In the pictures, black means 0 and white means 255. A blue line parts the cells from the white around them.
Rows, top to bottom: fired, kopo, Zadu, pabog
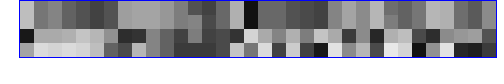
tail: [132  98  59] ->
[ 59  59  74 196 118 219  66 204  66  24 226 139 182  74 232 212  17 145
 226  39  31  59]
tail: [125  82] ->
[ 66 104 176  17 104 104  82  74  66 132 164 139 182 110  98 118 182 176
 110  90 139]
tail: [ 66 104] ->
[176  17 104 104  82  74  66 132 164 139 182 110  98 118 182 176 110  90
 139]
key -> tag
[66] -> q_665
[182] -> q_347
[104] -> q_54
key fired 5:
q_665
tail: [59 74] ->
[196 118 219  66 204  66  24 226 139 182  74 232 212  17 145 226  39  31
  59]
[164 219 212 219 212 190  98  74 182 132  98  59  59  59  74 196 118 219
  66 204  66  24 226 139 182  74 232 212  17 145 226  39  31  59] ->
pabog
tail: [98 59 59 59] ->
[ 74 196 118 219  66 204  66  24 226 139 182  74 232 212  17 145 226  39
  31  59]

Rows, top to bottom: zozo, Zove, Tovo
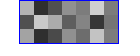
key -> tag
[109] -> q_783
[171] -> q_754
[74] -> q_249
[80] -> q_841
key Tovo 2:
q_249
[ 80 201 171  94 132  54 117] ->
Zove
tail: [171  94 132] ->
[ 54 117]
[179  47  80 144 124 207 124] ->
zozo
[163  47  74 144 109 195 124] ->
Tovo
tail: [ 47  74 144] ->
[109 195 124]

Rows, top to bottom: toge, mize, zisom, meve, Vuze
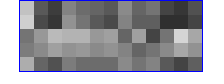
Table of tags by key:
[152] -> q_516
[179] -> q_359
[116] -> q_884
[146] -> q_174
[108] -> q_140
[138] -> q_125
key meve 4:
q_516
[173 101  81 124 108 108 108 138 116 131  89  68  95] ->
Vuze
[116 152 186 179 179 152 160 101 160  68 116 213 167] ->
zisom
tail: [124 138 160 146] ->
[152 138 146 131 101 116 138 167 146]
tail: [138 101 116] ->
[68 54 81]
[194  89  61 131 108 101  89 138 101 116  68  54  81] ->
toge

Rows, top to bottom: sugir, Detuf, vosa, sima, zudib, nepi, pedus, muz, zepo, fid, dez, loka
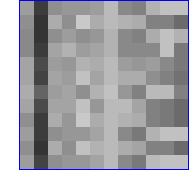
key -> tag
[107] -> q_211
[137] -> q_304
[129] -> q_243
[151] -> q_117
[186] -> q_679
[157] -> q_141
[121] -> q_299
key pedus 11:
q_243
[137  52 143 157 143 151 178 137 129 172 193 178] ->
vosa

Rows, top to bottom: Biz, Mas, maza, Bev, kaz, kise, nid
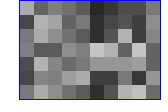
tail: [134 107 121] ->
[150 150 150 158  99]
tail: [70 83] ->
[ 62 142]
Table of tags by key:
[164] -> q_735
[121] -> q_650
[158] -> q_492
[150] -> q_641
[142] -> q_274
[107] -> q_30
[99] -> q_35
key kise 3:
q_492
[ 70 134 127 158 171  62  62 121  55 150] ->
kise
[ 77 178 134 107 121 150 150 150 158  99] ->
kaz

